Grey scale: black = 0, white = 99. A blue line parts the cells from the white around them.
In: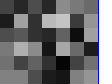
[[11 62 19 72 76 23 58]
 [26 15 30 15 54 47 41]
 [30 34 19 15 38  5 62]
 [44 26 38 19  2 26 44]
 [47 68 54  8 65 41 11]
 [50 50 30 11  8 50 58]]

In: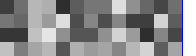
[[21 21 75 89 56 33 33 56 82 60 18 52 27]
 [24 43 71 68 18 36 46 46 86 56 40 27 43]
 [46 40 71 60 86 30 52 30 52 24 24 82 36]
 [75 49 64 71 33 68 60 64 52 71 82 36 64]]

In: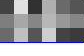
[[26 87 19 68 41 33]
 [41 74 33 80 26 23]
 [49 65 52 71 59 52]]

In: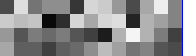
[[29 86 45 55 55 21 83 79 59 29 65 92 51]
 [59 33 48 41 48 33 25 11 69 95 69 48 25]
 [65 37 37 25 37 41 55 73 62 45 51 33 29]
 [79 73 76  4 18 83 65 83 86 14 69 62 51]]

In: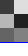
[[23 86]
 [39 50]
 [71 13]]

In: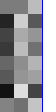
[[ 7 86 26]
 [14 80 34]
 [22 73 44]
 [26 66 58]
 [34 58 62]
 [40 55 70]
 [48 48 73]
 [51 44 76]]

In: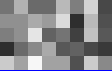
[[18 41 53 66 34 38 28 22]
 [45 69 41 41 72 49 82 28]
 [49 56 89 38 45 25 75 34]
 [56 56 66 60 85 18 72 31]
 [79 63 96 63 63 31 79 53]]
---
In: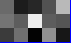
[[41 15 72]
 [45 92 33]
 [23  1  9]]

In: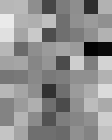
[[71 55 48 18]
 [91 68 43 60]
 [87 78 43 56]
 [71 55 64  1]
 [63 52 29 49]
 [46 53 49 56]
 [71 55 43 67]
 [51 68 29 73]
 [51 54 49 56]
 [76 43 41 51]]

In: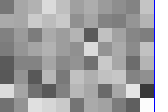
[[46 69 74 67 55 76]
 [66 79 78 64 49 70]
 [50 48 61 35 63 49]
 [48 64 61 85 66 75]
 [35 51 53 44 65 70]
 [34 34 47 68 77 56]
 [85 44 50 65 65 22]
 [44 87 78 66 48 98]]

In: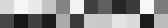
[[84 91 51 25 15 96]
 [27 25 66 79 88 11]]

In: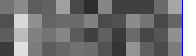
[[45 36 62 18 25 25 64]
 [31 56 41 50 31 45 39]
 [36 50 52 25 23 27 56]
 [23 48 40 42 20 37 48]]

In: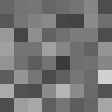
[[40 46 42 52]
 [34 50 27 54]
 [59 55 44 48]
 [62 45 52 38]
 [57 36 23 44]
 [36 46 37 42]
 [66 30 70 41]
 [30 65 46 40]]

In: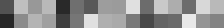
[[32 59 16 34 60 42 67 84]
 [15 70 24 87 66 28 41 58]]

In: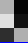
[[69]
 [87]
 [18]]

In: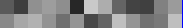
[[35 56 55 78 39 25 60]
 [53 69 43 28 74 44 74]]
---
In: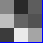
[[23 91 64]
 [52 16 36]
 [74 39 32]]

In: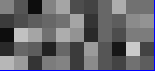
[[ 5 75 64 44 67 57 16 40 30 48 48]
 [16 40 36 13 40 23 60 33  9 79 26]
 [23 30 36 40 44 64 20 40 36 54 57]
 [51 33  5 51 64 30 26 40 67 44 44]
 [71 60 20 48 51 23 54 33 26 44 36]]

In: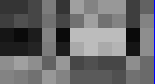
[[ 8  4 11 51  4 73 73 73 73  4 55]
 [11 11 14 48 11 66 73 66 70  8 55]
 [20 20 27 48 20 62 51 59 59 24 38]
 [24 31 27 44 27 44 62 44 51 24 51]
 [51 48 44 59 51 35 35 35 31 44 41]
 [55 62 55 38 59 27 31 27 27 55 41]]

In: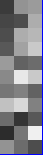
[[17 46 93]
 [23 57 60]
 [27 30 67]
 [30 67 71]
 [34 63 78]
 [42 20 34]
 [46 50 38]
 [53 90 78]
 [57 42 30]
 [60 38 42]
 [75 84 50]]

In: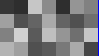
[[21 18 77 54 18 58 50]
 [50 81 35 74 58 43 77]
 [62 31 39 66 39 31 43]
 [70 62 31 35 47 66 27]]

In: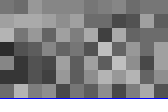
[[17 32 36 52 39 46 32 74 39 59 42 62]
 [21 21 32 25 59 36 55 70 59 70 39 55]
 [42 70 49 55 28 46 36 55 28 49 66 32]
 [46 42 59 52 52 52 46 49 52 42 46 46]
 [52 21 32 28 62 36 62 36 74 55 28 62]
 [62 66 66 62 55 62 42 42 28 32 62 36]
 [70 46 59 39 62 49 66 25 66 39 42 42]]

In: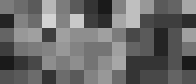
[[10 20 28 55 48 55 45 55 65 20 20 20 32 10]
 [14 51 42 82 51 78 24 17 65 74 28 24 24 17]
 [24 45 48 51 59 51 45 45 62 39 35 14 32 45]
 [32 35 42 20 42 35 51 59 42 20 28 28 39 32]
 [39 59 62 24 62 55 55 62 48 28 35 14 32 62]
 [48 42 35 71 48 35 20 10 51 74 59 35 39 65]]

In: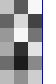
[[39 84 26]
 [42 11 53]
 [59 96 45]
 [66 19 88]
 [73 56 80]
 [76 35 96]]
